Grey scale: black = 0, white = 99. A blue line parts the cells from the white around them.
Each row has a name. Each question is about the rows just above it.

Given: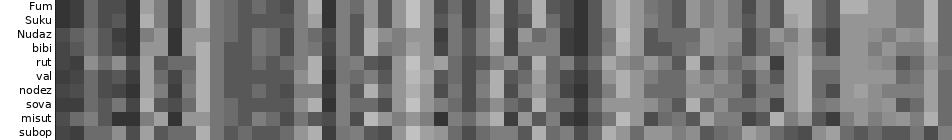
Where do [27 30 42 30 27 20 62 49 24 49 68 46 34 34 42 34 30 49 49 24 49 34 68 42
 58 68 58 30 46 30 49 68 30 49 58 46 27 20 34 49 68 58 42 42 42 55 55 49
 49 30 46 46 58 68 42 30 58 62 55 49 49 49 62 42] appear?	nodez
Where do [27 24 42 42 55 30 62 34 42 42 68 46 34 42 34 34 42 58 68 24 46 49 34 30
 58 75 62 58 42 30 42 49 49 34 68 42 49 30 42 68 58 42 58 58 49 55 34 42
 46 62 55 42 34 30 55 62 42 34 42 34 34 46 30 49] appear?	subop
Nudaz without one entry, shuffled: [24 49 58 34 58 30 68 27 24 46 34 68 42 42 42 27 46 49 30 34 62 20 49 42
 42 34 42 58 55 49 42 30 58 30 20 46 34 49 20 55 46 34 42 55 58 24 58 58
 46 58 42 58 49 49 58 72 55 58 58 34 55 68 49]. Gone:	[38]
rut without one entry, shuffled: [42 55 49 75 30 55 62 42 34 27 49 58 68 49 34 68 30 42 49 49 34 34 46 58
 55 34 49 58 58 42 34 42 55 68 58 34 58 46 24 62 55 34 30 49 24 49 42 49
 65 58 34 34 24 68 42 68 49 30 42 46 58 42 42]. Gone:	[52]
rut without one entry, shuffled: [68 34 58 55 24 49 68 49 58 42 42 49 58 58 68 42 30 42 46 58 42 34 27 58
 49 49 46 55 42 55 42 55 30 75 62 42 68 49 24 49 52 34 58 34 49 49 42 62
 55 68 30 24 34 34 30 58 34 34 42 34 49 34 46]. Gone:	[65]

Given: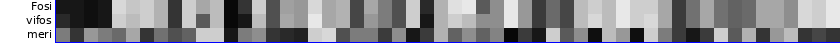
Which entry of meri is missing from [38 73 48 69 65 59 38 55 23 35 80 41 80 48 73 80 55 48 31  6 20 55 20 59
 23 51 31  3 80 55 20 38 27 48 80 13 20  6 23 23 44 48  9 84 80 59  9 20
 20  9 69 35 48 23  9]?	[16]
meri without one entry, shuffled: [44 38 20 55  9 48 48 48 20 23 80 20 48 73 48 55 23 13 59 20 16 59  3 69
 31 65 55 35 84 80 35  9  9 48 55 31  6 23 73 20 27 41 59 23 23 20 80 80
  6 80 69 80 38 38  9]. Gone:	[51]
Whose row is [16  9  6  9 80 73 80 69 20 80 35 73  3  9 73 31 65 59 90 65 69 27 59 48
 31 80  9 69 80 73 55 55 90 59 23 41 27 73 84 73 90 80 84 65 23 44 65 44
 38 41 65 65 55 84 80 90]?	vifos
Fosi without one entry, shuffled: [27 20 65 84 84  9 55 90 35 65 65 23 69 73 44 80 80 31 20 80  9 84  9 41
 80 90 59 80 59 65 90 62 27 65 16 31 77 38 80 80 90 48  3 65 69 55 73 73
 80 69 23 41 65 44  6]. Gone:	[87]
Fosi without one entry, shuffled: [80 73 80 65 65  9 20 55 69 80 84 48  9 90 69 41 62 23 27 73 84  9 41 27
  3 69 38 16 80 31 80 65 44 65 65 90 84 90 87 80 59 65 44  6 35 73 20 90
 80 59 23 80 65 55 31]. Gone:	[77]
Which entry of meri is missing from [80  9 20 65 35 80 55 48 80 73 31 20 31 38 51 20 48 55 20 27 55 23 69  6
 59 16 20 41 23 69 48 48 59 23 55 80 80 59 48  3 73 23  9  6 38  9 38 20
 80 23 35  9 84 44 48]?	[13]
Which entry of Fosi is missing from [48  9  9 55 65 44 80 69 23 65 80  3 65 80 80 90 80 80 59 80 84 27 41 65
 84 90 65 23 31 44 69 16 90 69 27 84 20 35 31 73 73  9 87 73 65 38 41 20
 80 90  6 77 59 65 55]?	[62]

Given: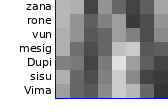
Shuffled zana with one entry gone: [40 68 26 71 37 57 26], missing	[64]
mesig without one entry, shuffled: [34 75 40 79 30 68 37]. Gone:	[43]
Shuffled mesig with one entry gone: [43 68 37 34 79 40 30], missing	[75]

